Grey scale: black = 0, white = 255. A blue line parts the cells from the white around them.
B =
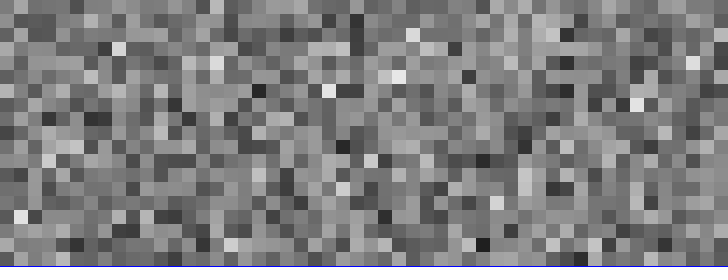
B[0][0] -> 124
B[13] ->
[111, 113, 152, 78, 124, 136, 114, 115, 133, 74, 153, 138, 141, 137, 82, 100, 152, 126, 157, 91, 62, 128, 163, 119, 205, 137, 71, 113, 119, 132, 91, 68, 174, 152, 131, 136, 100, 193, 150, 55, 70, 165, 99, 130, 116, 175, 98, 135, 106, 106, 144, 136]
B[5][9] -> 162
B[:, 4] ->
[118, 125, 146, 99, 157, 127, 174, 124, 98, 152, 181, 92, 167, 124, 92, 138, 172, 86, 184]
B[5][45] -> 73
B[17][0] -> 169
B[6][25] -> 67
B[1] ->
[143, 86, 91, 87, 125, 131, 178, 139, 92, 158, 116, 88, 106, 115, 150, 146, 78, 136, 139, 135, 96, 132, 150, 66, 121, 52, 138, 123, 107, 107, 150, 122, 112, 140, 165, 117, 169, 108, 181, 167, 151, 70, 125, 144, 93, 106, 118, 104, 120, 161, 141, 93]
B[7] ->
[91, 108, 167, 135, 124, 81, 117, 98, 147, 137, 82, 119, 54, 159, 143, 156, 150, 81, 148, 119, 88, 131, 116, 98, 140, 136, 151, 96, 162, 117, 103, 128, 90, 161, 150, 107, 142, 127, 113, 122, 113, 151, 63, 149, 58, 227, 88, 161, 127, 88, 106, 123]
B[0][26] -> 98
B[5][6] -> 188
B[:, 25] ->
[151, 52, 63, 65, 106, 116, 67, 136, 150, 85, 80, 95, 130, 137, 73, 159, 164, 172, 140]
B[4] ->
[144, 95, 148, 149, 157, 159, 89, 136, 86, 118, 102, 75, 100, 185, 149, 218, 102, 146, 122, 98, 123, 168, 147, 89, 127, 106, 156, 139, 104, 158, 122, 127, 149, 158, 126, 134, 187, 121, 164, 88, 49, 116, 109, 121, 124, 65, 77, 113, 130, 221, 128, 68]
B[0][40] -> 119
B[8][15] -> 176
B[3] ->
[169, 123, 139, 138, 99, 105, 105, 63, 213, 95, 92, 120, 136, 122, 105, 157, 162, 74, 87, 134, 122, 122, 178, 175, 192, 65, 101, 157, 157, 132, 190, 169, 64, 156, 135, 168, 150, 127, 157, 154, 167, 165, 150, 116, 137, 106, 120, 78, 147, 103, 155, 73]
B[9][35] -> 137
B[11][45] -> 137
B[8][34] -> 154
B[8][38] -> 95
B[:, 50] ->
[124, 141, 119, 155, 128, 91, 67, 106, 140, 105, 177, 133, 150, 144, 166, 121, 135, 138, 121]
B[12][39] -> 105
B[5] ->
[95, 114, 138, 108, 127, 137, 188, 138, 90, 162, 130, 115, 111, 152, 105, 173, 106, 108, 150, 149, 81, 103, 164, 132, 170, 116, 143, 192, 231, 143, 150, 139, 164, 63, 145, 133, 126, 163, 93, 150, 143, 142, 145, 89, 127, 73, 169, 80, 106, 133, 91, 169]
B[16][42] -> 127
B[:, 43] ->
[167, 144, 102, 116, 121, 89, 82, 149, 106, 149, 163, 180, 135, 130, 117, 86, 133, 65, 110]
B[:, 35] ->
[170, 117, 126, 168, 134, 133, 94, 107, 142, 137, 138, 79, 104, 136, 211, 139, 143, 131, 162]
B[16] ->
[123, 148, 162, 148, 172, 124, 109, 149, 64, 60, 157, 141, 146, 85, 71, 169, 91, 76, 148, 120, 80, 118, 111, 163, 117, 164, 104, 86, 100, 117, 124, 103, 167, 114, 109, 143, 62, 135, 161, 120, 173, 100, 127, 133, 66, 89, 104, 96, 124, 164, 135, 173]
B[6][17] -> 156
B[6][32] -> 121
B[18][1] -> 163

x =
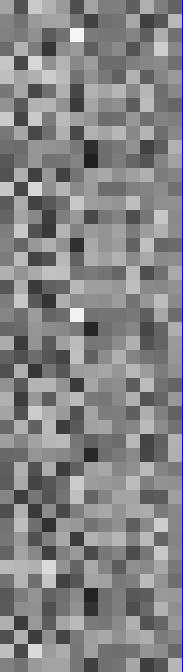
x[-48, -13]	163
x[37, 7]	130
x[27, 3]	180
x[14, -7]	157
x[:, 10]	[175, 64, 95, 129, 134, 95, 181, 187, 111, 180, 66, 84, 176, 132, 128, 119, 156, 191, 169, 78, 138, 150, 95, 71, 83, 116, 155, 187, 84, 174, 186, 68, 70, 185, 126, 88, 171, 137, 185, 119, 137, 186, 93, 106, 83, 173, 148, 63]
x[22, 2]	156
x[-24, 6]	119
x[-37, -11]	149
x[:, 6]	[163, 66, 122, 95, 156, 145, 177, 166, 147, 177, 46, 32, 158, 155, 157, 73, 154, 168, 173, 122, 158, 144, 114, 38, 119, 97, 159, 166, 121, 163, 161, 98, 40, 160, 156, 100, 159, 115, 177, 74, 169, 163, 36, 50, 122, 158, 159, 65]
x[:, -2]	[127, 87, 173, 206, 139, 134, 110, 113, 131, 110, 94, 132, 124, 139, 143, 198, 176, 102, 138, 113, 136, 188, 167, 101, 100, 111, 125, 114, 102, 128, 140, 97, 100, 132, 146, 92, 122, 205, 101, 199, 167, 147, 153, 178, 102, 123, 140, 87]
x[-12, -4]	168
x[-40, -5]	111
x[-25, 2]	149
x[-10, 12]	132
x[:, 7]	[126, 112, 119, 124, 109, 120, 164, 137, 109, 163, 111, 110, 168, 109, 153, 119, 147, 147, 159, 116, 158, 142, 116, 110, 120, 140, 165, 137, 119, 125, 164, 114, 111, 167, 152, 132, 168, 130, 164, 119, 132, 161, 111, 113, 119, 168, 112, 112]
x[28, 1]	61
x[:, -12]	[82, 114, 123, 178, 72, 162, 165, 91, 68, 166, 108, 114, 175, 72, 171, 163, 200, 102, 187, 147, 173, 199, 110, 106, 60, 80, 175, 90, 61, 82, 177, 132, 106, 176, 170, 62, 175, 190, 153, 163, 181, 179, 124, 141, 61, 175, 74, 114]
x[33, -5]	134
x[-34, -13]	91
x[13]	[198, 72, 215, 143, 180, 137, 155, 109, 108, 128, 132, 139, 113]
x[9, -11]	72
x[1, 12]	183
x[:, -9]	[153, 164, 113, 141, 179, 186, 175, 146, 186, 176, 144, 116, 66, 180, 110, 127, 180, 145, 183, 191, 102, 174, 109, 135, 160, 69, 87, 146, 164, 154, 61, 185, 136, 61, 111, 116, 72, 155, 168, 128, 146, 66, 112, 115, 165, 69, 172, 163]
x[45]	[80, 175, 61, 144, 69, 122, 158, 168, 145, 165, 173, 123, 134]
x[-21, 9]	93
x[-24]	[172, 60, 148, 91, 160, 187, 119, 120, 140, 176, 83, 100, 153]

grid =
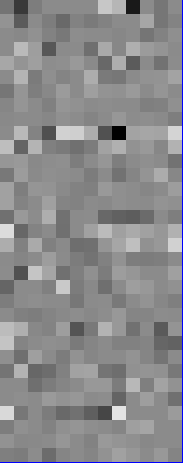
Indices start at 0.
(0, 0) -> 116
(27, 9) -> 184
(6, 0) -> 118
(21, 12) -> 127
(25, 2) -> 159
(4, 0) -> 167
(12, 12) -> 135
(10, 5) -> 112
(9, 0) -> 139
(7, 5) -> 145
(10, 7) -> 162
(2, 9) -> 139
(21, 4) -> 139
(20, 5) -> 124
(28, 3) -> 154
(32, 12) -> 132
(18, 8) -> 146
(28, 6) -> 139
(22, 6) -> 136
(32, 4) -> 133
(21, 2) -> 142
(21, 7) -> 140
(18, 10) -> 124
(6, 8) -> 145
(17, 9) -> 191
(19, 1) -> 81
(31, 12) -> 139
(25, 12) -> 139
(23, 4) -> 158
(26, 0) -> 116
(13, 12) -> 157
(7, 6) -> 139
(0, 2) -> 125
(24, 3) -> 143
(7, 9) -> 139
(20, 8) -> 139
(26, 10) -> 148
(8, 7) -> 139
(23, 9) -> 113
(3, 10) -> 155

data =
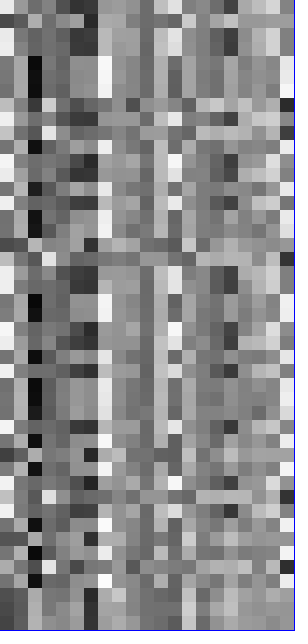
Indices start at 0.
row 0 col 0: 234
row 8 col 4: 84
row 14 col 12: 234
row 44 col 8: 172
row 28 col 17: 130
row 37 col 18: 153
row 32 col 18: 163
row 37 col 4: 92
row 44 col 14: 106
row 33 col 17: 125
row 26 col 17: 143
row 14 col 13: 142
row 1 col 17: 152
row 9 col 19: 180
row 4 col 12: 108
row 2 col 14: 127
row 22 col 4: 103
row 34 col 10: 116
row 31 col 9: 129
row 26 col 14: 126
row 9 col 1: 113
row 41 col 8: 147
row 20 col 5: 57
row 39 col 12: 110
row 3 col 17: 145
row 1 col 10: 108
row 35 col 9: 112
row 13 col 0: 117
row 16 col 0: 114
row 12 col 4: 89
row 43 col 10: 113
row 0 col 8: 156
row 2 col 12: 227
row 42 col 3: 119
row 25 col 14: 118
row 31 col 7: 248
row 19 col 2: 108
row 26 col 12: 218
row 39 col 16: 146
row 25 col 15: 113
